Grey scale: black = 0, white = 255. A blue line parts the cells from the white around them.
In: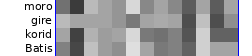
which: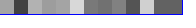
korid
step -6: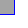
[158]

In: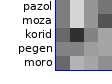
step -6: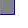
[125]
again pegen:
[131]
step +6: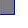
[131]
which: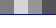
moza
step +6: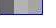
[110 185 171]
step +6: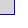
[219]
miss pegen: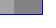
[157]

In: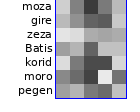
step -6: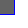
[93]
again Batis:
[193]
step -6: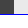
[ 61 228]
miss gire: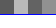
[200]
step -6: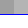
[153 174]
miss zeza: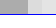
[165]
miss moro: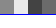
[115]

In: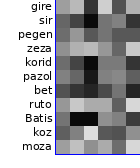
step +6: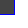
[74]
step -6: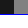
[ 18 123]
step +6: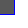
[94]
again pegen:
[88]
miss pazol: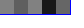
[136]
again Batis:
[10]

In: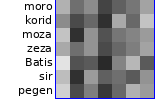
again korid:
[104]
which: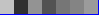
moza
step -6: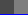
[ 68 120]

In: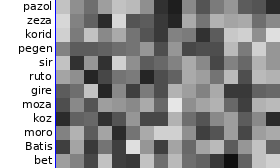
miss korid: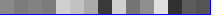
[200]
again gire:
[57]
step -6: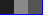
[ 24 131  78]
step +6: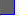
[104]
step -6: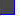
[65]

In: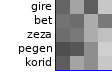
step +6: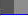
[ 92 148]
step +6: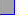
[170]
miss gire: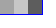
[101]
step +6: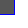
[92]
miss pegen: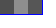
[207]
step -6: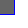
[95]
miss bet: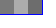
[115]

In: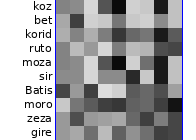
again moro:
[63]
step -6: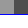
[147  72]
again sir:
[139]
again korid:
[174]
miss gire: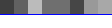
[145]
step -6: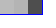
[181 174  72]
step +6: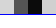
[220  90  17 214]

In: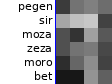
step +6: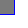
[128]
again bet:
[23]

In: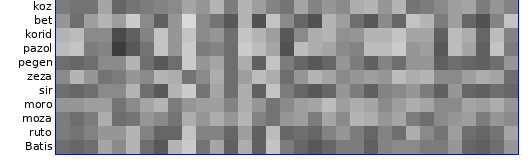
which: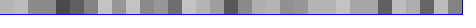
korid
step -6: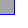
[159]
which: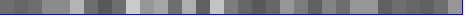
pegen
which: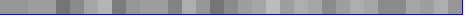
moro
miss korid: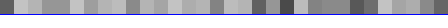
[144]

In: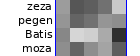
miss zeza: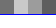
[86]
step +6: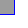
[162]
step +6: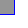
[155]
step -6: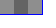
[136  94 136]
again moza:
[142]
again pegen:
[149]
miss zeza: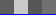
[156]

